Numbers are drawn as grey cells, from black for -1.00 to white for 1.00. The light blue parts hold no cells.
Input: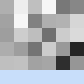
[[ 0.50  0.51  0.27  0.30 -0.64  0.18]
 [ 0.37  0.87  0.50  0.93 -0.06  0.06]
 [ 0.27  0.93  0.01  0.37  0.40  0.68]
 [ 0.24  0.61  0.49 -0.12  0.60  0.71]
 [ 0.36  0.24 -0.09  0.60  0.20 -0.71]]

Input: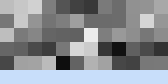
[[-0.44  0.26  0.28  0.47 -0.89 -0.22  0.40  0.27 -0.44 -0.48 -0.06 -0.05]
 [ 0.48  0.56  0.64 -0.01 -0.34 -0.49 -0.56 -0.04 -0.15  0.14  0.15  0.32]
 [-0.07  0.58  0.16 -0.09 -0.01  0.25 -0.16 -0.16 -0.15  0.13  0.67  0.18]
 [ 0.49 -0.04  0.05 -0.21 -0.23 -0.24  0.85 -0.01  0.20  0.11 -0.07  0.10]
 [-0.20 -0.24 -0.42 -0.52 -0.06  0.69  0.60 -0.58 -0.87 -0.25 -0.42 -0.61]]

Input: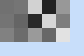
[[ 0.01 -0.15  0.21 -0.19  0.77]
 [-0.11 -0.08  0.65 -0.73  0.19]
 [-0.09 -0.21 -0.69  0.68 -0.02]]

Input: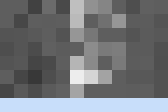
[[-0.45 -0.30 -0.40 -0.29 -0.24  0.29 -0.26 -0.26 -0.26 -0.27 -0.26 -0.36]
 [-0.26 -0.26 -0.49 -0.16 -0.43  0.50  0.14  0.04 -0.26 -0.39 -0.25 -0.26]
 [-0.26 -0.44 -0.26 -0.27 -0.26  0.46 -0.26 -0.12  0.18 -0.28 -0.28 -0.34]
 [-0.34 -0.33 -0.30 -0.26 -0.35  0.18 -0.07 -0.26 -0.26 -0.34 -0.29 -0.31]
 [-0.39 -0.33 -0.40 -0.25 -0.28 -0.26  0.10 -0.04 -0.02 -0.29 -0.29 -0.37]
 [-0.34 -0.32 -0.46 -0.42 -0.26  0.42  0.08 -0.26 -0.04 -0.28 -0.27 -0.38]
 [-0.26 -0.45 -0.56 -0.39 -0.30  0.86  0.67  0.28 -0.26 -0.31 -0.31 -0.36]]

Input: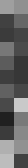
[[ 0.48 -0.49]
 [ 0.25  0.13]
 [-0.49 -0.20]
 [-0.54 -0.47]
 [-0.06 -0.41]
 [-0.28 -0.58]
 [-0.51 -0.57]
 [-0.24 -0.44]
 [-0.43  0.58]
 [-0.75 -0.05]
 [-0.54  0.07]
 [ 0.38  0.14]]

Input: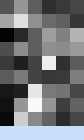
[[-0.92  0.61  0.07 -0.22 -0.66 -0.45]
 [-0.34  0.18 -0.27 -0.63 -0.55 -0.45]
 [ 0.29  0.75  0.13 -0.17 -0.25 -0.58]
 [-0.98 -0.69 -0.27  0.24  0.01  0.41]
 [-0.39  0.10 -0.27  0.12  0.09  0.20]
 [-0.55 -0.76 -0.48  0.87 -0.62 -0.28]
 [-0.29 -0.04 -0.48 -0.57 -0.55 -0.02]
 [-0.82 -0.76  0.81 -0.05 -0.10 -0.45]
 [-0.87  0.18  0.95  0.18 -0.51 -0.23]]

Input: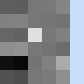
[[-0.36 -0.40 -0.07 -0.04  0.11]
 [-0.26 -0.28 -0.07 -0.05  0.04]
 [ 0.01  0.02 -0.07 -0.08 -0.10]
 [-0.20 -0.22  0.76 -0.06  0.00]
 [ 0.11  0.14 -0.06 -0.09 -0.15]
 [-0.88 -0.94 -0.09  0.01  0.33]]

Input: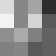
[[ 0.00  0.04 -0.30 -0.25]
 [ 0.72  0.06  0.29 -0.64]
 [ 0.90  0.05  0.66 -0.30]
 [ 0.11  0.33  0.00 -0.23]]
